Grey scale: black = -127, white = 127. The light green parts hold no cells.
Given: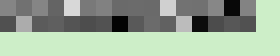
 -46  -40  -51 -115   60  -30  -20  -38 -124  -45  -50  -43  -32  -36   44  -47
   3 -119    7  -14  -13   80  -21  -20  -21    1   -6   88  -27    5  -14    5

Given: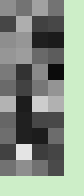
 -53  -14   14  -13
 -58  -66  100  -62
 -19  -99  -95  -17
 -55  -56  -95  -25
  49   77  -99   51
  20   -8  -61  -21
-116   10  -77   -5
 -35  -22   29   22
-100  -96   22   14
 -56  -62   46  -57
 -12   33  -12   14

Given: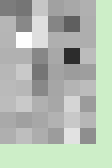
 14  98  28  45  62  47
 54  72  50  39  32  41
 27  85  39  48  73  60
 60  52  38   8  55  58
 30  28  35 -10  73  55
 60 -83  40   7  49  49
 46  48  47  95 126  53
 46 -32   5  95   8  54
 48  40  33  70 -10  -3

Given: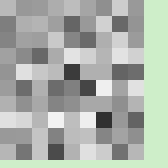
 55 -14  76  96  50 -52  69 -10  54
 15  35   5  64  60   2  68  26  25
-28  24 -79 110  62 114  54  87  96
 52  15  40  40  15   4  40  16  49
 97  36 111 -58   0 -19  48 -19  28
-18 -27  48  48 -68  59  71  96  20
 81  98  53  81  99  43 -23  10  33
 27  81  47 -21   5  73  30  33   4
 20 -23  81  25 -26  31  52  47  -1
 25  77  15  37  61  45  27  24  57

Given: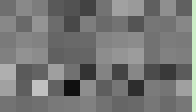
  -8  -20   -8  -22  -25  -13    1   -4   -6  -15  -19  -12
  32  -10   -4  -82   -9  -33   14 -111  -29   65  -33   33
 -36  -70  -52    7  -59    3  -76  -14   31  -28  -37   47
  -1    1  -13   28   21   13  -26  -27  -31   12   18    0
  -5   -3  -13   12    8    4  -21  -22  -25    2    6   -5
   7  -12   -9  -43  -12  -21   -1  -55  -19   20  -22    8
 -31   15  -32   26   33  -12  -61  -45  -38   -2    9  -16

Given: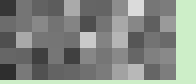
 -2 -26  56  34  -4 -15 -25 -28 -46  -6 -81
  9   0 -25   9  -9   7 -63  -9 -64 -27 -25
-21 -12 -41  53   3  73 -14 -10  -9  41 -48
 26 -32   7  40 -11 -49   4 -12   8 -10 -19
 -3  -9  91  13 -27 -26  42 -35 -29 -10 -73

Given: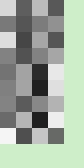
-23  69 -49 117
109 -97  52 -22
 51   8 -36   3
 95 -95  36   0
104 -84  34 -12
 38   2 -45   1
-42  38 -58  93
 17  -4 -42  -7
-40  58 -34  87
